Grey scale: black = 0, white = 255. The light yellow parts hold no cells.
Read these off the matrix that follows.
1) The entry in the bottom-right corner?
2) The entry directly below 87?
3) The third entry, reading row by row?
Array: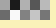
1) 118
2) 197
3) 177

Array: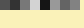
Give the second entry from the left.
51
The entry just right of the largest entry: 21
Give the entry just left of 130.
100

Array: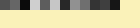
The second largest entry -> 198
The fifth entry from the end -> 145
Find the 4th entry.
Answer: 207
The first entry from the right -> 22

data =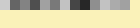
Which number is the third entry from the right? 194
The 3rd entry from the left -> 131
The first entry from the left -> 204
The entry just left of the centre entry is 121

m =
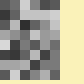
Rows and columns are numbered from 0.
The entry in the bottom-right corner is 98
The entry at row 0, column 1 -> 110
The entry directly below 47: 110
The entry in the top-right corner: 89
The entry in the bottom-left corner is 89
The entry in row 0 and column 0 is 89
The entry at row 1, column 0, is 56
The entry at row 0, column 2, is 207
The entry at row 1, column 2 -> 195

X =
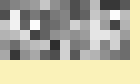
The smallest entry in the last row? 55
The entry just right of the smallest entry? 209
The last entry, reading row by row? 109
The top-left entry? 109
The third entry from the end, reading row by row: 144
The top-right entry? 88
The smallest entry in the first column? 78
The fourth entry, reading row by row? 156
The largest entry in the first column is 198
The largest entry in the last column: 188
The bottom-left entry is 168
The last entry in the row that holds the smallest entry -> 109
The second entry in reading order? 132
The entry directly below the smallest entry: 78
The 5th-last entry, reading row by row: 188
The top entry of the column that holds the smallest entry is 144
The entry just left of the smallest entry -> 198
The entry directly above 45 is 144
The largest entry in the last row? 209

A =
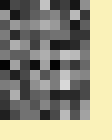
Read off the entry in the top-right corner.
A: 143
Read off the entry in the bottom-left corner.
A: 31
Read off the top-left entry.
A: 13
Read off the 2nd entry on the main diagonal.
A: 22
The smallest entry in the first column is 4
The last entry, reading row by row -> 162
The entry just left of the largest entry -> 124
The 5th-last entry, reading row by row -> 31
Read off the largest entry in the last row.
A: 185
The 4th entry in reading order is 84
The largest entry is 216
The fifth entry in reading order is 194
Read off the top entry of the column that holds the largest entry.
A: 62
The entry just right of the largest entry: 95
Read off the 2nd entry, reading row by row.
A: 73
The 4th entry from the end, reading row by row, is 73
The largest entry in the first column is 153

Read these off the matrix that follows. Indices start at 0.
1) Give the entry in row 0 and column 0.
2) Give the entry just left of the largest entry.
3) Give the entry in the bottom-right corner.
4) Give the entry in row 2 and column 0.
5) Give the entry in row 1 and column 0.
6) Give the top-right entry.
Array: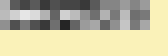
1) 178
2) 208
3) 167
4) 144
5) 187
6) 155
